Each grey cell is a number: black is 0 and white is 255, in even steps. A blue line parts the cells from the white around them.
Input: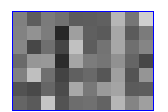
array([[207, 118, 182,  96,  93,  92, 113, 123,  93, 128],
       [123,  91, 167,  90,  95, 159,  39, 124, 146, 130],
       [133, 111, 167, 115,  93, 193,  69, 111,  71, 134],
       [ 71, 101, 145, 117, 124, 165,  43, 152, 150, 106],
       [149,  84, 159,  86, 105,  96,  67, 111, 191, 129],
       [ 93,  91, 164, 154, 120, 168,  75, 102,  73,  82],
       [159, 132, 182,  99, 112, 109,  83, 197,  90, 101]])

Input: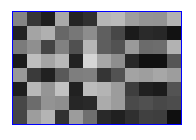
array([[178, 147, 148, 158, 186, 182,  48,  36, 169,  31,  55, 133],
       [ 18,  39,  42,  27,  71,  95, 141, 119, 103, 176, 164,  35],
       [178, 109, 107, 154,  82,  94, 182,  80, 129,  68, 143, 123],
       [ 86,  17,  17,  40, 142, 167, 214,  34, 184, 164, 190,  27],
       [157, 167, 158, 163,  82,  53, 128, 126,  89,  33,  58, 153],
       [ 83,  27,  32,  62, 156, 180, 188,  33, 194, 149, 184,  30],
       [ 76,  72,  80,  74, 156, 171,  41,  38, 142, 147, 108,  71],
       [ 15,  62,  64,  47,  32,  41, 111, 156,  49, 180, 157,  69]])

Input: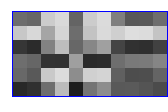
array([[110,  89,  88, 127, 219, 204, 100, 217, 204, 103, 109],
       [196, 220, 222, 207, 218, 195, 109, 213, 165, 216, 199],
       [ 65,  47,  49,  68, 160, 135, 103, 189, 130,  43,  54],
       [133, 122, 121, 110,  44,  42, 159,  49,  50, 102, 110],
       [100,  78,  77,  96, 212, 208, 141, 220, 201,  89, 104],
       [ 75,  84,  90,  89, 141, 116,  29, 187, 110,  48,  40]])

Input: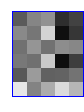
array([[ 66,  46, 146, 133,  90],
       [ 54,  15, 211, 118, 137],
       [135, 141, 113, 149, 113],
       [ 61,  14, 201, 112, 120],
       [115,  99,  97, 155,  88],
       [182, 219, 172, 131, 231]])

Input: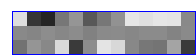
array([[137, 228, 230, 224, 230, 146, 119,  88, 149, 119,  37,  54, 222],
       [138, 131, 139, 139, 135, 139, 138, 129, 140, 135, 141, 133, 137],
       [ 58, 164, 116, 119, 136, 216, 228, 141,  58, 217, 136, 149, 114]])

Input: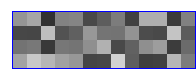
array([[129,  59, 174, 174,  65, 124,  93,  73, 133, 130,  49, 166, 149],
       [ 92, 196,  73,  76, 147, 115, 116, 152,  96,  82, 190,  70,  71],
       [107,  60, 157, 143,  97,  73, 177, 143, 116, 119,  57, 120, 115],
       [124, 182,  65,  63,  94, 209,  71,  69, 151, 161, 182, 200, 163]])
